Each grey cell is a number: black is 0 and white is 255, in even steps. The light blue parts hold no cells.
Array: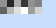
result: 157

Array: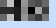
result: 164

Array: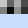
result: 143

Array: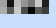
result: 89

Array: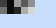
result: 172

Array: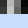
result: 98
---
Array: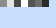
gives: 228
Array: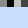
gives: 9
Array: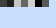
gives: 33
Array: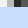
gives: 185
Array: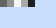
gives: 145
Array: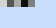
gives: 87
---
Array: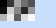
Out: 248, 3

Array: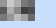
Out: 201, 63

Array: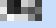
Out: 247, 23

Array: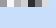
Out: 247, 46

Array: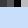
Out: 188, 5

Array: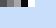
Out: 253, 10
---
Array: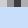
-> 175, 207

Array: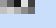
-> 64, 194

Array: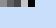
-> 4, 142

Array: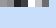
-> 109, 153

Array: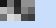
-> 145, 115

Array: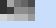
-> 75, 211

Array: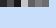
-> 110, 40

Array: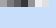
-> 223, 165

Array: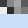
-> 90, 237

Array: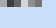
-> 116, 170
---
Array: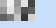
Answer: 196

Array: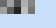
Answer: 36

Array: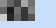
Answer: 100

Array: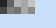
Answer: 115

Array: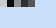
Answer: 144

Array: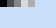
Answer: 133
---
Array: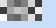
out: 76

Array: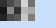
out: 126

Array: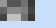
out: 55

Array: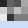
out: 126

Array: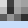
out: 48

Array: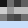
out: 110

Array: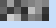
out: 44
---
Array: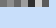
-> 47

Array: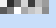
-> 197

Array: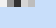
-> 50

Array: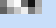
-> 237

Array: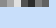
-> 43

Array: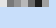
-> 106

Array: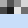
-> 26
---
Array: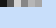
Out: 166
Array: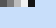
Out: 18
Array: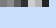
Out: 34
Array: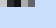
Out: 102
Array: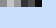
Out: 13
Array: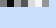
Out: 149
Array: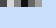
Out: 160
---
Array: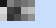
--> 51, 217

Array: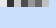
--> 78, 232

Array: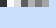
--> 94, 250

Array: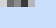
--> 139, 212

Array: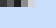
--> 32, 212

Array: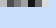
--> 161, 219

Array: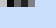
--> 102, 196
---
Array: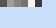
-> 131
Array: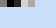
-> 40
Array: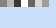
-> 57
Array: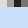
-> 34
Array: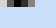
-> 7
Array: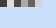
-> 75
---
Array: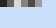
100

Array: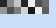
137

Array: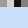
213

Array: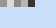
218

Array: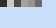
202

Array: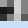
104

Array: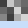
199

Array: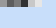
93

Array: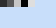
88

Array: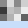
220
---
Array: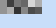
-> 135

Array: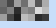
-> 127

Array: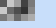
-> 78

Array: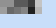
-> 132

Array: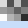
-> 140

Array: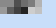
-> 35

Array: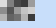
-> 156

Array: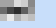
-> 45
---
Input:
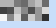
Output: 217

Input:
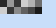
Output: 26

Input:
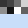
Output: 97

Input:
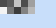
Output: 184

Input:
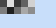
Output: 140

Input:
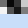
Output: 124

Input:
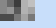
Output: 163
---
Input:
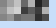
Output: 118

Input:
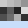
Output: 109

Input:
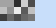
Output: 76

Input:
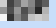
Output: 193

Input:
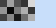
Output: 24

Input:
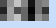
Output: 20

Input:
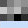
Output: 98

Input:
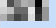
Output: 219

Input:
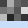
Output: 38
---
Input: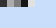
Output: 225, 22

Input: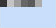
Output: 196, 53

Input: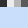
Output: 236, 47

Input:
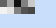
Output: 242, 17

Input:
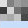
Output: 224, 59

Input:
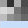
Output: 216, 49

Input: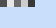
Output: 230, 55

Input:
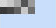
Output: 213, 57

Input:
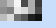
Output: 245, 16

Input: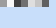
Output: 248, 65
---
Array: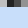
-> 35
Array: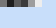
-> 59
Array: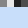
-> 232
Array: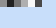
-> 175
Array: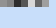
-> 216
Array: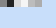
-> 245
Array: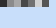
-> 113
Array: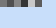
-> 53
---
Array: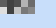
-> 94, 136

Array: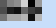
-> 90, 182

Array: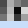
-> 73, 160

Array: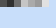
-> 80, 225

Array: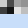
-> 203, 190

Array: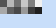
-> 84, 31

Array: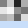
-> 129, 218
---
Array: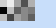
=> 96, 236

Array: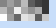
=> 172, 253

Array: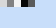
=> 243, 243

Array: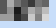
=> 101, 215

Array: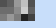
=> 139, 205

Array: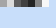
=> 65, 247

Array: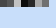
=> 11, 194

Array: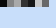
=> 50, 200

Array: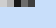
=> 24, 206

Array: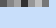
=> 48, 191
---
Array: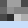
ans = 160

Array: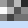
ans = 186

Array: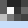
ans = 35

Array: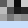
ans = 11

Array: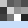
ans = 108

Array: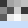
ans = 178

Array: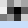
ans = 195
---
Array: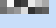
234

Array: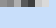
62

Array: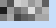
153

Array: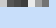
234

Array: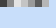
154

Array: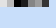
133

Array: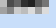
33
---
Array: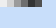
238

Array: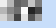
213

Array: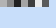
179

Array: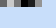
102

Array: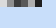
219

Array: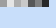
158

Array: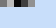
118

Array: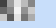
201

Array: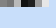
130
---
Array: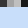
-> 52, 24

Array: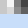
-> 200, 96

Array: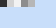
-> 47, 182

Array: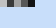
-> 193, 18

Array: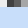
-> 237, 166

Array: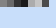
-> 131, 75

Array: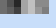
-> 109, 125

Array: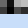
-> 104, 44
